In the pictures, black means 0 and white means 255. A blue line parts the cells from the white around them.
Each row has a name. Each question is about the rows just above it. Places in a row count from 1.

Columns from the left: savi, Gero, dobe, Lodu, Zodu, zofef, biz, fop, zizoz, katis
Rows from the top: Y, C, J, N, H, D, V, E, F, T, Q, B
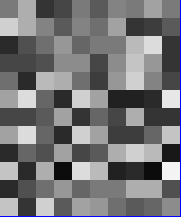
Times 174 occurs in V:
1
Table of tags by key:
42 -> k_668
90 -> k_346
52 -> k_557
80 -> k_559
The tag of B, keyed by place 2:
k_557
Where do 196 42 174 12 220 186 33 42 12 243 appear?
T
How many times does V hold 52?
3
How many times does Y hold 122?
4
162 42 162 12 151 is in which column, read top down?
Lodu

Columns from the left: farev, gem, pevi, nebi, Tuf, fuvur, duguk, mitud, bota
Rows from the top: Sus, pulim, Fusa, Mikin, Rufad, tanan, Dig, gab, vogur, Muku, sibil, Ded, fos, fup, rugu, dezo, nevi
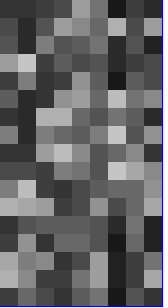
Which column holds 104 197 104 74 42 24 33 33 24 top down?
duguk
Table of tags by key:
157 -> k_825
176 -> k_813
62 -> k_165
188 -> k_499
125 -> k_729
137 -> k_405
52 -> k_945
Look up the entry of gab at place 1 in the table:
k_729
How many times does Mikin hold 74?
2
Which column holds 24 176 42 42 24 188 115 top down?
duguk

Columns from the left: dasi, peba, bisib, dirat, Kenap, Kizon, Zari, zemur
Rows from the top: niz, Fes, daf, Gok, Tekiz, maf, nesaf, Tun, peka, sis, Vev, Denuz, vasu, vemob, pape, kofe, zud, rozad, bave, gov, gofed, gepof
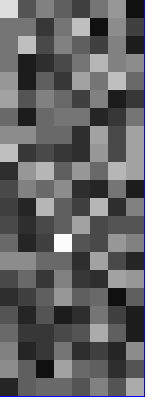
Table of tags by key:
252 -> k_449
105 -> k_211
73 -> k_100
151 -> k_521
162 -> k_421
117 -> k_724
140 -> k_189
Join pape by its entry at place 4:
k_211
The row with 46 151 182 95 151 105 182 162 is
sis

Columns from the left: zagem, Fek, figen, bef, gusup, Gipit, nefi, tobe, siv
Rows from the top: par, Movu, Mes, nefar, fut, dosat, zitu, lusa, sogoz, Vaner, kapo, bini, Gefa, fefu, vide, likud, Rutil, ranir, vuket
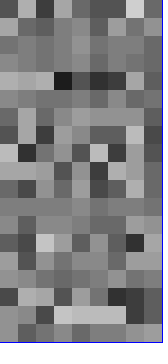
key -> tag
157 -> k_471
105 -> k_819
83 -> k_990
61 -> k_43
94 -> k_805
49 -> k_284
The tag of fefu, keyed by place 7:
k_805
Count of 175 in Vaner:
1
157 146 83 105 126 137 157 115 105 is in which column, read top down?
bef
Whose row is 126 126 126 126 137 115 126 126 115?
bini

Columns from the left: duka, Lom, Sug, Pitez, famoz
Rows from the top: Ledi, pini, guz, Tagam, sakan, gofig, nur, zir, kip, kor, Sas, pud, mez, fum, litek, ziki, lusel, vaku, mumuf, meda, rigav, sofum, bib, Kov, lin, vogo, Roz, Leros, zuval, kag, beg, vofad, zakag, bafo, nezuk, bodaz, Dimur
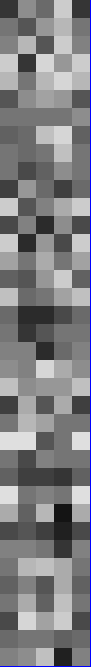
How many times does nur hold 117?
4
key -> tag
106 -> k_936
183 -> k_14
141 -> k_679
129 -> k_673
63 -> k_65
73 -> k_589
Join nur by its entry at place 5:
k_679
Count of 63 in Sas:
2
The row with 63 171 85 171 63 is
bib
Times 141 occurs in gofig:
1
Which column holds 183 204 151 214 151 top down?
Pitez

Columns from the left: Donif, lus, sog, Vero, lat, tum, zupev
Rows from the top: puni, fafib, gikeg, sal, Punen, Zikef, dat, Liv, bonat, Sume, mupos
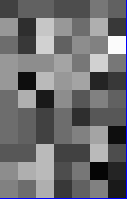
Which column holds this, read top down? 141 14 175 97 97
lus
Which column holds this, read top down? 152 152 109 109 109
Donif
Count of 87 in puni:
0
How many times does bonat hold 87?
2
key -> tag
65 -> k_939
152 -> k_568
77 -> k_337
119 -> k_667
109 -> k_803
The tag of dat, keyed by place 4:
k_803
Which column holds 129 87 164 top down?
tum

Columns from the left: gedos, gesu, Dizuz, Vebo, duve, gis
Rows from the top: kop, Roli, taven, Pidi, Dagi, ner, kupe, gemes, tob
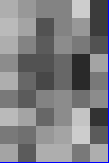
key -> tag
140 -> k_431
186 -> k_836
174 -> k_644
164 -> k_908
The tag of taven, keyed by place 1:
k_644
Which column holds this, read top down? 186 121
gedos
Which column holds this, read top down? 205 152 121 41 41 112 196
duve
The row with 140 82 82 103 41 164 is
Pidi
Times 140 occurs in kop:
0
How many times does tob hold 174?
3

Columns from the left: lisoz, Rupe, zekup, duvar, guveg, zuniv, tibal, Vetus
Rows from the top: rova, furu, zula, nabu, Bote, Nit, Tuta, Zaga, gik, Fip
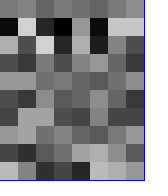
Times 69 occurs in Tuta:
4
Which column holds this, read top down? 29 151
zuniv
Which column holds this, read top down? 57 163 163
Rupe

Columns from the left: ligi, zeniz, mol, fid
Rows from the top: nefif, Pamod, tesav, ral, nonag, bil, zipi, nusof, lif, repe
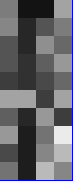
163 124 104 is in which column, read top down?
fid
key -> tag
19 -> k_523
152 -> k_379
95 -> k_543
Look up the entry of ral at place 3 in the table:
k_543
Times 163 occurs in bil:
3
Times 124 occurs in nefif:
1
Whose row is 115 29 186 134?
repe
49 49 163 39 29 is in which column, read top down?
zeniz

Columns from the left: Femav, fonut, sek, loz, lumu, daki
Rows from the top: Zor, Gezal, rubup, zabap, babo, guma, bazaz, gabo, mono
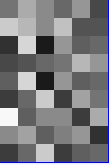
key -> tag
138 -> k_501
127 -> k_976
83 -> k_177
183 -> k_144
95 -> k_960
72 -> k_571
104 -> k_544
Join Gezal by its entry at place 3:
k_501
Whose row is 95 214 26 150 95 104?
babo
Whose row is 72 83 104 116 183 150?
zabap

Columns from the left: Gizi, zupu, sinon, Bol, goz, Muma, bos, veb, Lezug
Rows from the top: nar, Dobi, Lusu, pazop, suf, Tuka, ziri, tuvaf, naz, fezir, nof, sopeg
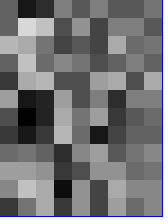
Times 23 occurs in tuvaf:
2
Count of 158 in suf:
1
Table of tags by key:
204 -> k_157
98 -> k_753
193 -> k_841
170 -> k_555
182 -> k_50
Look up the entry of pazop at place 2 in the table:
k_841
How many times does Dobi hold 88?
1
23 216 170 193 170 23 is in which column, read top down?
zupu
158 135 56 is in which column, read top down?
Gizi
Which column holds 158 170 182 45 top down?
Bol

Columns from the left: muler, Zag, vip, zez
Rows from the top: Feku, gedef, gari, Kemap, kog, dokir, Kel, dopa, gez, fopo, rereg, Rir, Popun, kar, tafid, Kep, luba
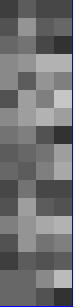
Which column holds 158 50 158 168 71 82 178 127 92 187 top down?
zez
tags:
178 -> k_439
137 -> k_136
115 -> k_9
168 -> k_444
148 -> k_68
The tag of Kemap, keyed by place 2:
k_68
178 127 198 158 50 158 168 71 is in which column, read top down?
zez
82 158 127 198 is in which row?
dokir

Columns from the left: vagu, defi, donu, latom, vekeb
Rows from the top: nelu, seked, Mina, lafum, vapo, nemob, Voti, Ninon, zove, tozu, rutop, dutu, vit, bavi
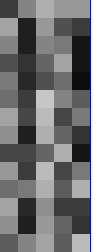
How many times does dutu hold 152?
0
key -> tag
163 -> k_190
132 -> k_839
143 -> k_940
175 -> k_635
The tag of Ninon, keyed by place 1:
k_940
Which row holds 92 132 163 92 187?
bavi

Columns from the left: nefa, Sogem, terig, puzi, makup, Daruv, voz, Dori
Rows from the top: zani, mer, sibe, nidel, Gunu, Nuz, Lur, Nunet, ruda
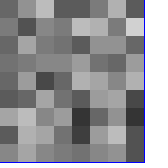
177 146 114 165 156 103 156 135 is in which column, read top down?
Daruv
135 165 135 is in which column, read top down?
terig
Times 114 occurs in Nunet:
1
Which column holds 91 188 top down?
makup

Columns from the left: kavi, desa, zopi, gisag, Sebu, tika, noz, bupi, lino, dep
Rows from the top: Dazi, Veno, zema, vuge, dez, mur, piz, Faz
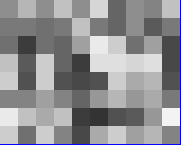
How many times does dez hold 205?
3
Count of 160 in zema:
2
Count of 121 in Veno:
5
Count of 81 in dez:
4
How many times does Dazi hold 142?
4
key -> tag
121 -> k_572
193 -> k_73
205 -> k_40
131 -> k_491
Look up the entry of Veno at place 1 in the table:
k_572
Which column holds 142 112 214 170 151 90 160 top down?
bupi

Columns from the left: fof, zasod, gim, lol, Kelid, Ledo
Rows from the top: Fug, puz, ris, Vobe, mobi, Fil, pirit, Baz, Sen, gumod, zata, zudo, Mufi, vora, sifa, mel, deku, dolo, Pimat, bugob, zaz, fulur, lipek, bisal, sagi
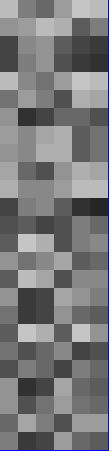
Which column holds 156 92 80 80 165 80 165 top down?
lol
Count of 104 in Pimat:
0

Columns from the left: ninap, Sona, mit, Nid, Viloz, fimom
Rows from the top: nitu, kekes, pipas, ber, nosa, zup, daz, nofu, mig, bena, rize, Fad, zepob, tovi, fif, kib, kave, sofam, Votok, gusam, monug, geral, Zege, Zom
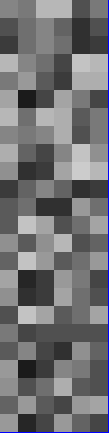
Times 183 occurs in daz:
2
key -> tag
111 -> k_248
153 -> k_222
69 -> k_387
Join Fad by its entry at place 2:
k_248
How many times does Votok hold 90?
0
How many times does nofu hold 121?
2

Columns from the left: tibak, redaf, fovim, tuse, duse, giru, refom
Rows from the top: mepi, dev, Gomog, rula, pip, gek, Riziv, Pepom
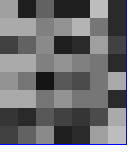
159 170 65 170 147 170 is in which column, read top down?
tibak
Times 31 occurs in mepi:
3
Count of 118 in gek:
3

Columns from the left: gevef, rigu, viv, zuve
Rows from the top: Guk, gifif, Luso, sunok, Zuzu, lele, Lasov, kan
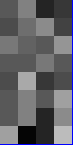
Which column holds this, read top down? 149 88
zuve
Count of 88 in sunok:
3

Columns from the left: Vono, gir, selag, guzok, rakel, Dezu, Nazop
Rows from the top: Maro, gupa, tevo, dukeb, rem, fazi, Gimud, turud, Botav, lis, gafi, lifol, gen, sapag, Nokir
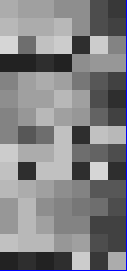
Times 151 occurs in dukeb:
2
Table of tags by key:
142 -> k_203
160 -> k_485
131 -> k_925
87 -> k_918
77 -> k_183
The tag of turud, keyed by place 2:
k_918
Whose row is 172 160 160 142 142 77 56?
Maro
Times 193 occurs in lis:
3

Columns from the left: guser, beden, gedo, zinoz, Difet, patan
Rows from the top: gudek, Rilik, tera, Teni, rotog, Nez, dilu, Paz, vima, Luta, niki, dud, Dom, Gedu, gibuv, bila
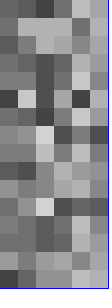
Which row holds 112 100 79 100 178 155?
Teni
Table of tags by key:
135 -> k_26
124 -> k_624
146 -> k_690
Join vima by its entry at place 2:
k_624
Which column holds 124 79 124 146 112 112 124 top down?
beden
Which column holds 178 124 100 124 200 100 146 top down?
beden
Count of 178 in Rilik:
4
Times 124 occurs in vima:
4

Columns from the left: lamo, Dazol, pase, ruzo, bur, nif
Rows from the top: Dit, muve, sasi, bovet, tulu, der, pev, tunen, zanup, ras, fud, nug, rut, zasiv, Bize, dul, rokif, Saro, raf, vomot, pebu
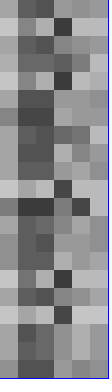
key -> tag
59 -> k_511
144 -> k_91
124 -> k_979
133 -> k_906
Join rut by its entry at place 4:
k_906
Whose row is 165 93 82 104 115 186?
tunen
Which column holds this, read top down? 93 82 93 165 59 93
Dazol

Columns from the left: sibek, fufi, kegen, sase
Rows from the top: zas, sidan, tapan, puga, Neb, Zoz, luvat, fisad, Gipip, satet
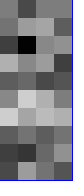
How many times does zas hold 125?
3
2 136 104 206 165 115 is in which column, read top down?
fufi

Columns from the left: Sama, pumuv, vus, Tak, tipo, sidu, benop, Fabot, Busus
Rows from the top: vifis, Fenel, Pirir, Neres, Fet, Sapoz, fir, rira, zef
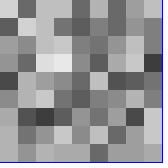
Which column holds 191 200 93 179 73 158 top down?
Fabot
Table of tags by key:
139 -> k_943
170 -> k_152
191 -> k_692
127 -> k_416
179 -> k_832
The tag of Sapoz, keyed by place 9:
k_416
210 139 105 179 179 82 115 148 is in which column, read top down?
pumuv
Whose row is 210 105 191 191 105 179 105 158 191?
vifis
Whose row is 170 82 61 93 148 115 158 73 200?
fir
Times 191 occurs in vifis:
3
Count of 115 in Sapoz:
1

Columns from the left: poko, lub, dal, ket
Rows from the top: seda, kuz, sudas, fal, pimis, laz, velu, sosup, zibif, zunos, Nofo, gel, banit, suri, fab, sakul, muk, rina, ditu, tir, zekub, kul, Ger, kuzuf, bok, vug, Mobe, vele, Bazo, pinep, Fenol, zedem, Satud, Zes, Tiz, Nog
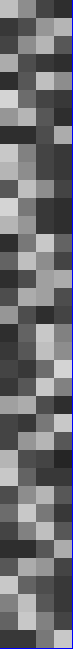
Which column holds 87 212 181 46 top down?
poko
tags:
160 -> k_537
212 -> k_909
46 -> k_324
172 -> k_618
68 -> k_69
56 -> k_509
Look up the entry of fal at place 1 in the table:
k_618

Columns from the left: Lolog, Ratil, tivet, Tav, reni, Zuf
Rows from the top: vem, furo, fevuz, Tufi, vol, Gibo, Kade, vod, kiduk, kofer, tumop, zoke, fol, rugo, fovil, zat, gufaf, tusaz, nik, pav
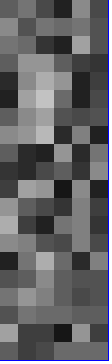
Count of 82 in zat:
3
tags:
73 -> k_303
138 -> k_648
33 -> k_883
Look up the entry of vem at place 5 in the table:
k_648
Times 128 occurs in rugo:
2
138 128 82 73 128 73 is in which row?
rugo
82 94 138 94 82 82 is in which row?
zat

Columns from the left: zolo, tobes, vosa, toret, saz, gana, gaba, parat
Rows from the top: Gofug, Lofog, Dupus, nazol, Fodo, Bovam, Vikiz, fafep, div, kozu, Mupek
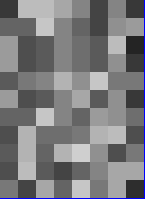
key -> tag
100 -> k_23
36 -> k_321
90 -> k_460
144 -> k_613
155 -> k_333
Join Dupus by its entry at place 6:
k_460
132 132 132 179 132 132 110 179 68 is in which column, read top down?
toret

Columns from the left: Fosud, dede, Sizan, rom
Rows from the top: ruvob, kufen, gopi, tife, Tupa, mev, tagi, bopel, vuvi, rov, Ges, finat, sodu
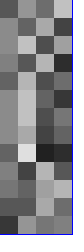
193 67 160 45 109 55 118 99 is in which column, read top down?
rom
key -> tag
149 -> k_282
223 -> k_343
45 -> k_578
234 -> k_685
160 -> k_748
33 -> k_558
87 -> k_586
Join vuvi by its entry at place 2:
k_343
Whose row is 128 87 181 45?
tife
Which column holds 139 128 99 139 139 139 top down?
Fosud
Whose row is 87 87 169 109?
finat
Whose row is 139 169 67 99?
bopel

